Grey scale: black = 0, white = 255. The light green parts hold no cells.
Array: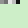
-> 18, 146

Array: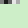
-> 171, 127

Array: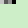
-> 2, 199

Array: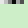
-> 80, 231

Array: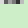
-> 188, 218

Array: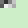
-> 196, 89

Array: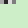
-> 125, 169

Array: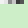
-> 84, 242

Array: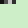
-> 46, 17

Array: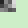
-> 218, 138
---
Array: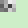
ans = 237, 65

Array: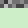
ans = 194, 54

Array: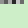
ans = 198, 40

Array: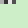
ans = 231, 52

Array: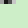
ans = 199, 23

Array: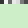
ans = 246, 51

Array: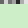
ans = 227, 40
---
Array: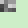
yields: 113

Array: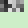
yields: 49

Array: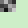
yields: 76

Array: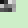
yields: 113

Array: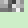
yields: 160

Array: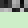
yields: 37

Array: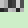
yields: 166
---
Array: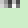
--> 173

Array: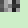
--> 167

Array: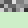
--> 182

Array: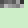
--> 186

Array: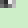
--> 75

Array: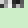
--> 166
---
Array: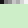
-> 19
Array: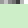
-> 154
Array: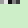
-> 157
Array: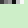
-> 61
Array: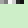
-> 164
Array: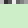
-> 191
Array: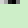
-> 211
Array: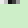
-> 236
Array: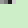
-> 152
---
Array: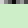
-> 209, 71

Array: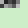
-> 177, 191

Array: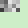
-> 126, 85

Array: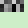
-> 191, 47

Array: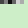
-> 69, 172

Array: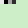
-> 232, 45

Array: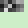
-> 88, 147
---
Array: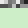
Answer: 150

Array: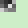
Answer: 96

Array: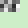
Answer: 247

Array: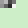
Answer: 244

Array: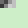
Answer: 192

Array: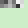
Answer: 230
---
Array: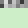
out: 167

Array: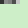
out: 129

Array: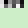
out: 192

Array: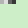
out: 100

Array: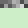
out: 91

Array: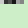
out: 78
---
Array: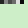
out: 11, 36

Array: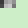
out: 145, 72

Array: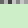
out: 161, 102

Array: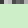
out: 175, 58

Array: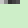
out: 81, 198

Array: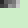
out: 188, 64

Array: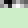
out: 99, 141

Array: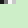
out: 200, 24

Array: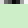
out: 246, 219

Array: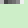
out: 239, 183
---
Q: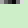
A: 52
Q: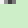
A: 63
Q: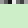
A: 22
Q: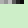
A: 191
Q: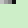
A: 130
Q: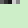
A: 23
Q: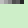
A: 135
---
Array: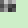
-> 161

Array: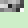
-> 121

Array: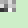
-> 77

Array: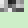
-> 105

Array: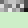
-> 183

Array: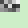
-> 105

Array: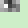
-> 113

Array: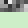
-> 126

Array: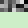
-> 125
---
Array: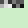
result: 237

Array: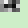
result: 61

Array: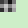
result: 131

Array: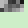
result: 90

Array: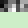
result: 137

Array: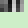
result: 28
